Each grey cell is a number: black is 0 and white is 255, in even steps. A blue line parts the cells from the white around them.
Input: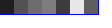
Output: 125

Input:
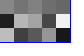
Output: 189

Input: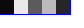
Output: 187

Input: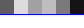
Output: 190

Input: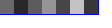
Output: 149

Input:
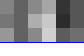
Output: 200
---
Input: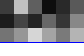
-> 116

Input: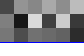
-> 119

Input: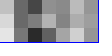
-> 229

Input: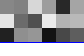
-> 33

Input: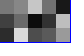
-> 44

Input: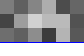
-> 110

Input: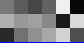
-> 41

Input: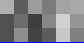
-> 80

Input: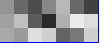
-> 169

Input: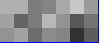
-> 146
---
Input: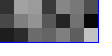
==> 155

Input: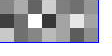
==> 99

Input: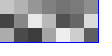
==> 150

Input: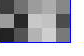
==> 156

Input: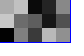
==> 10

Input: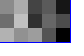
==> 68

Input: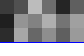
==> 188

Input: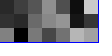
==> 85
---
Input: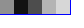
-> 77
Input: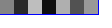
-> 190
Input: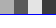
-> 228
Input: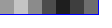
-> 139
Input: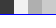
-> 175
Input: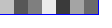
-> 127
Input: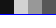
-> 152
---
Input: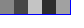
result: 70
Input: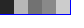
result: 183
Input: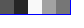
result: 38
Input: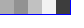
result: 146
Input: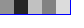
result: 36
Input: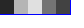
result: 181
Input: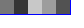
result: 53
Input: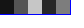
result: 84
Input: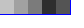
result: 161
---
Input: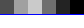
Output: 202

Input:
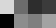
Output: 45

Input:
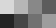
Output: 136

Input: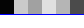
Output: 161

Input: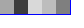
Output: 217

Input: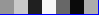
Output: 32

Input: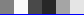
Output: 73
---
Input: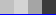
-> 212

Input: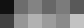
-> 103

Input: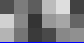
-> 188

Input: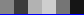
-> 206

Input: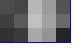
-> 184

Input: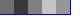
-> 127

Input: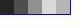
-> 144

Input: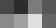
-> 44

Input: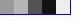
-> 83
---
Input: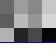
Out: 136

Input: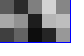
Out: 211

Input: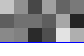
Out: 100

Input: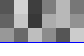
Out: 184

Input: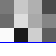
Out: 176

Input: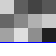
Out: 67

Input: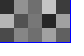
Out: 197

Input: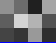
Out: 32
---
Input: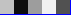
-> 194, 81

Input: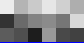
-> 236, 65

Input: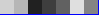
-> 209, 132

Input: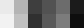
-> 234, 14

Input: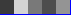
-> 58, 148

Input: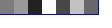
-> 124, 104

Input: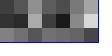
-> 62, 70

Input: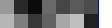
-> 153, 33

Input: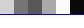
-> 210, 9

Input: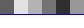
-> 95, 152
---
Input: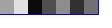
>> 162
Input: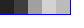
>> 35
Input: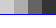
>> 207
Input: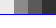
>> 235
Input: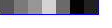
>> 85
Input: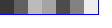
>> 55
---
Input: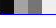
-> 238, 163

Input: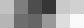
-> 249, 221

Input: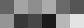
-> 227, 183

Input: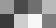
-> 247, 206

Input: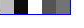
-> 254, 188

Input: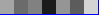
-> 212, 165

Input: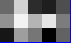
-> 243, 229

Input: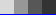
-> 217, 151

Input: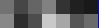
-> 201, 167
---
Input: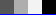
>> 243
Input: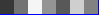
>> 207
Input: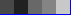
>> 132
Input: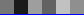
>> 193
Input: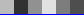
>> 125
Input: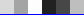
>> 71
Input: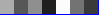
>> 115
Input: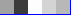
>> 212
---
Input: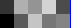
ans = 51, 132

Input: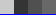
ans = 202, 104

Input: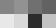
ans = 132, 195

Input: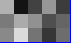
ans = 177, 109

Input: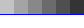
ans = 195, 52

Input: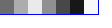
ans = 108, 248

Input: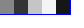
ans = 134, 22

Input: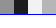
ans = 146, 182
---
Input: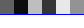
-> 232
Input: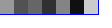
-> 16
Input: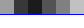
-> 128
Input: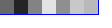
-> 200
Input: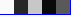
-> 10
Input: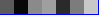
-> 124
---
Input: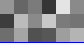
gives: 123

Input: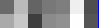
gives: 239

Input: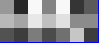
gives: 139

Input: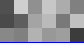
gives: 121

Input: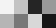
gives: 37

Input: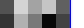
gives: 197

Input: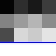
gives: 181

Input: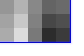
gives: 71
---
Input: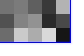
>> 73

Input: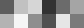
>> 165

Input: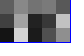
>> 194

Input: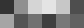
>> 78

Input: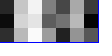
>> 4

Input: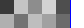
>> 78

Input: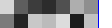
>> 143

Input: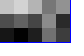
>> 42

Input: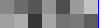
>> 194
